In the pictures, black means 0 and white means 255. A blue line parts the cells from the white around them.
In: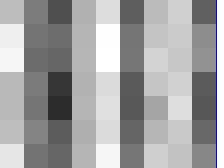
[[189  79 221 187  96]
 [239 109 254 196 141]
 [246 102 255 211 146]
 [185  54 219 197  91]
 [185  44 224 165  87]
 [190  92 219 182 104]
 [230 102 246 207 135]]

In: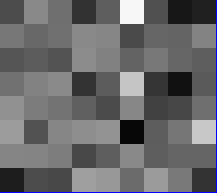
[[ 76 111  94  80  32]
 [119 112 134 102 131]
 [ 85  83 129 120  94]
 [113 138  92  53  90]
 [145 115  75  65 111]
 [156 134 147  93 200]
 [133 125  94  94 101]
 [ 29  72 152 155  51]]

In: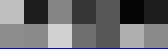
[[191 133  87  29]
 [141 209  87 138]]

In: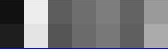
[[ 17  93 125 154]
 [ 30  85 120 171]]

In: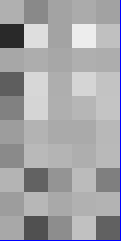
[[176 163 162]
 [ 41 163 192]
 [167 167 173]
 [ 94 174 195]
 [129 175 196]
 [157 170 184]
 [138 180 185]
 [180 148 127]
 [157 169 179]
 [168 141  97]]

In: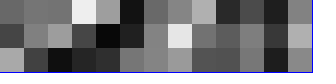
[[104 115 158 105 176  75 130]
 [ 69 157   8 131 114 126 176]
 [169  15  47 132  83 119 137]]
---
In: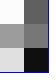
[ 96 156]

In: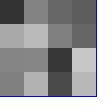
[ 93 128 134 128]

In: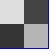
[68 53]

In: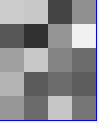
[144 149 200 180]

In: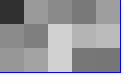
[158 180 209]

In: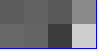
[138  60]

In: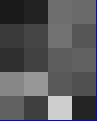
[106 114  65 135]

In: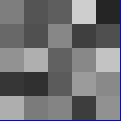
[ 37  63  97  48 174]
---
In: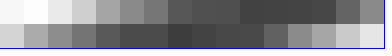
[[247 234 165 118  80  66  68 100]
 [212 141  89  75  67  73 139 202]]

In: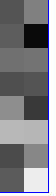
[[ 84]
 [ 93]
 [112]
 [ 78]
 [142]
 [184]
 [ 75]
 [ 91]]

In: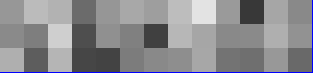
[[151 178 150 158 227  56 137]
 [138 207 144  64 166 138 146]
 [175 181  67 137 167 111 105]]

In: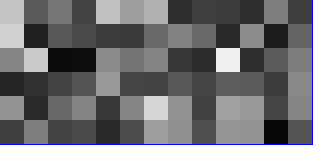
[[197 117 193 177  64  46  61]
 [208  87  59 106 106 140 100]
 [133  11 138 132  44  46 125]
 [ 38  66 153  66  69  92 137]
 [148 104  57 214  65 152 133]
 [ 64  67  41 157  79 147  85]]

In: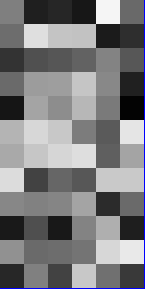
[[127  38 245]
 [109 196  27]
 [ 51  86 131]
 [106 158 136]
 [ 21 141 122]
 [180 200  90]
 [169 214  95]
 [220 102 201]
 [135 133  43]
 [ 25  24 175]
 [145 109 215]
 [ 39  66 112]]

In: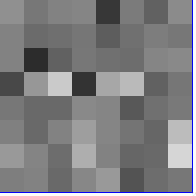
[[143 129  54  96]
 [130 110  93 124]
 [130  96 112 134]
 [ 72 202 167  97]
 [119 106 134 112]
 [128 129 134 101]
 [153 108 130 106]
 [127 105 152 109]]
